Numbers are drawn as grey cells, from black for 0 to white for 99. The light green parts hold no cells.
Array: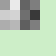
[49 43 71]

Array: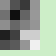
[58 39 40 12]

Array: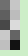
[77 37]

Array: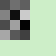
[37  6 29]

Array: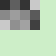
[78 53 56]

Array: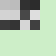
[17 28 20]
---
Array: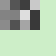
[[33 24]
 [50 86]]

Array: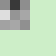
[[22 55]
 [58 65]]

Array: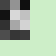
[[57  6]
 [84 75]]

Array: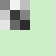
[[94 74]
 [22 51]]

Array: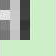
[[76 24]
 [78 25]]

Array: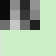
[[54 15]
 [63 21]]
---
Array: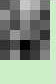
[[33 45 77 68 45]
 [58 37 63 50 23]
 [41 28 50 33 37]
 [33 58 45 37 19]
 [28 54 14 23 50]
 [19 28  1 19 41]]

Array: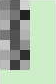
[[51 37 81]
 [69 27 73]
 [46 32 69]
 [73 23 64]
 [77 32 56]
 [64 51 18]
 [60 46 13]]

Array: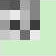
[[82 91 72 51]
 [60 23 68 23]
 [37 33 64 51]
 [77 82 42 91]]

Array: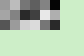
[[33 60 81 85 46 16]
 [60 73 46 37 51  2]
 [64 51 16 25 90 68]]

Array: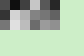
[[46 87 73 42 60 56]
 [20 82 69 51 46 38]
 [30  6 25 77 34 15]]

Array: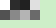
[[32 53 70 41]
 [99 17 13 87]]

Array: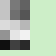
[[57 89 94]
 [85 81 71]
 [76 47 38]
 [76 43 33]
 [ 6 25 16]]
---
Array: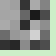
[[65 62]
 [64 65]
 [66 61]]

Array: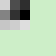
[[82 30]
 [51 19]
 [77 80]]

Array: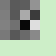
[[47 35]
 [49 34]
 [50 44]]

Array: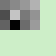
[[46 53]
 [30 76]
 [38  1]]

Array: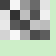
[[25 95]
 [88 19]
 [90 34]]

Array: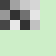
[[25 63]
 [59 19]
 [27 90]]

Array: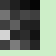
[[20 12]
 [45 21]
 [24 37]]

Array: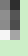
[[47 18]
 [55 33]
 [54 30]]

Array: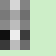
[[52 83]
 [47 64]
 [53 73]]
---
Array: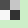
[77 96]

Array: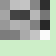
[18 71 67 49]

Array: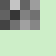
[61 50 44]

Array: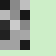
[74 55 17]

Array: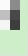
[54 74]

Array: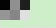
[12 52]

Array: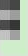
[27 68]

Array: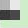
[90 23]

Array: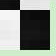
[90  4  7 92 93]
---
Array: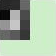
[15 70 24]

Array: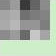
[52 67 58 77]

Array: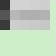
[20 71 79]

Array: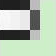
[12 94 91 74]

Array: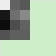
[92 43 38]

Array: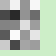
[71 16 86 89]
